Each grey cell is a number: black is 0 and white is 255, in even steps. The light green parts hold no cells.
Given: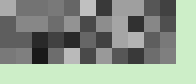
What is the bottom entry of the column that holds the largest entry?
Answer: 73
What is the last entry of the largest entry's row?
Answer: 65
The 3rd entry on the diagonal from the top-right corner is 179
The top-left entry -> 172
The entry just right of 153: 86
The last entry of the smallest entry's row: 127
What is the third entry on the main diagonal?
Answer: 41
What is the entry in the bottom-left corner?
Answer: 121
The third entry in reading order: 115
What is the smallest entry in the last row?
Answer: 25
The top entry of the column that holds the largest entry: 192
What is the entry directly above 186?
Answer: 41
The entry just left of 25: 127

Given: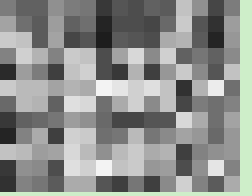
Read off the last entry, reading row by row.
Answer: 171
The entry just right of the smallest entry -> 91
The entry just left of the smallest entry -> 85
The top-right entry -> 124
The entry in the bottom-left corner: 49
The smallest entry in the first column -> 36
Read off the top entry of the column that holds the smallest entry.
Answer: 56
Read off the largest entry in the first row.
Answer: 194
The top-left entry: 124
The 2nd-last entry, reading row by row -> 91
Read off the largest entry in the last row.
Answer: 208
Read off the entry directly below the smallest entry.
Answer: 77
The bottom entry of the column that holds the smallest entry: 85
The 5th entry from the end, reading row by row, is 138
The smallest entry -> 29
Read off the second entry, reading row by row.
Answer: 97
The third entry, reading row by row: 97

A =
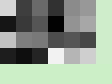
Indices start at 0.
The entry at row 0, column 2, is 106
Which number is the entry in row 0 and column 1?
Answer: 63
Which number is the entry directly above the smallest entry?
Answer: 49
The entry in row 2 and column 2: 120
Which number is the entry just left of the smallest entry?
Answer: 84
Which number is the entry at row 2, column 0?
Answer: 193
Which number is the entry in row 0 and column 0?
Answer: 214

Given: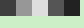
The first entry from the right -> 35
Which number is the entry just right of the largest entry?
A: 85
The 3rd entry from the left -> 222

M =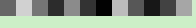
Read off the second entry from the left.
208
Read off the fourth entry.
44
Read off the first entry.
101
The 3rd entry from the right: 23
